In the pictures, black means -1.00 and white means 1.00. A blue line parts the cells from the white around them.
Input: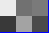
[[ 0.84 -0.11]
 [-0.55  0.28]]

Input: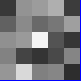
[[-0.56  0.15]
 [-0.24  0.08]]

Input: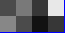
[[-0.41 -0.05]
 [ 0.06 -0.41]]

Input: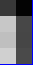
[[-0.56 -0.98]
 [ 0.56 -0.44]]

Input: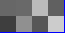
[[-0.19 -0.18]
 [-0.51  0.13]]

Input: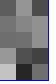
[[-0.27  0.17]
 [-0.09  0.05]]

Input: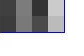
[[-0.50 -0.03]
 [-0.53 -0.05]]

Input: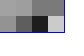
[[ 0.27  0.24]
 [ 0.15 -0.26]]

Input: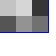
[[ 0.53  0.68]
 [-0.33  0.15]]
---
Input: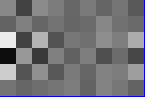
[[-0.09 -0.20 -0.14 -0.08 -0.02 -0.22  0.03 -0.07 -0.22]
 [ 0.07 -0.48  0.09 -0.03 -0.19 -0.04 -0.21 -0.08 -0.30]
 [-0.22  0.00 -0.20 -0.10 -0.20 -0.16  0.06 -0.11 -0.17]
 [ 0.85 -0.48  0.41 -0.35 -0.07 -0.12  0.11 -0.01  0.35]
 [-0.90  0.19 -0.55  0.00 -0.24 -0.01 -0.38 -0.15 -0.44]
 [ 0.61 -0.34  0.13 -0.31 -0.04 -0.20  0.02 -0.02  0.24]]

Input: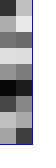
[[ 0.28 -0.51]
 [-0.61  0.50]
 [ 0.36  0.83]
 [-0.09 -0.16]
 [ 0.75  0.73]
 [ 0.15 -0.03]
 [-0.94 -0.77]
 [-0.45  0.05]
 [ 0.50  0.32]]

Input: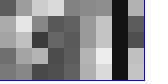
[[-0.05  0.07 -0.42 -0.39 -0.24  0.37  0.71 -0.85  0.53]
 [-0.28  0.22  0.61  0.70  0.02  0.08  0.11 -0.85  0.40]
 [ 0.34  0.80  0.05 -0.31 -0.24  0.21  0.53 -0.85 -0.27]
 [ 0.28  0.50 -0.53 -0.21 -0.30  0.21  0.53 -0.85 -0.38]
 [-0.13  0.28  0.42 -0.40 -0.27  0.41  0.85 -0.85  0.50]]

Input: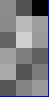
[[-0.32  0.03  0.20]
 [ 0.09 -0.35 -0.98]
 [ 0.08  0.45  0.24]
 [-0.21  0.63  0.21]
 [ 0.25 -0.01 -0.25]
 [ 0.33 -0.34 -0.02]]

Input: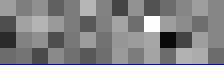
[[-0.15 -0.09 -0.41  0.08 -0.11 -0.31 -0.14  0.20 -0.03  0.28 -0.15  0.39
   0.34 -0.15]
 [ 0.23 -0.01  0.12 -0.24 -0.02  0.43  0.02 -0.46  0.14 -0.35 -0.15  0.04
   0.23  0.05]
 [-0.38  0.27  0.41  0.21 -0.02 -0.31  0.00  0.28 -0.13  0.99  0.24  0.10
  -0.13  0.05]
 [-0.66  0.01  0.12 -0.38 -0.05  0.22 -0.10  0.17  0.22  0.30 -0.91 -0.47
   0.23  0.05]]

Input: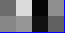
[[ 0.06  0.18 -0.86 -0.24]
 [-0.15  0.72 -0.95  0.12]]
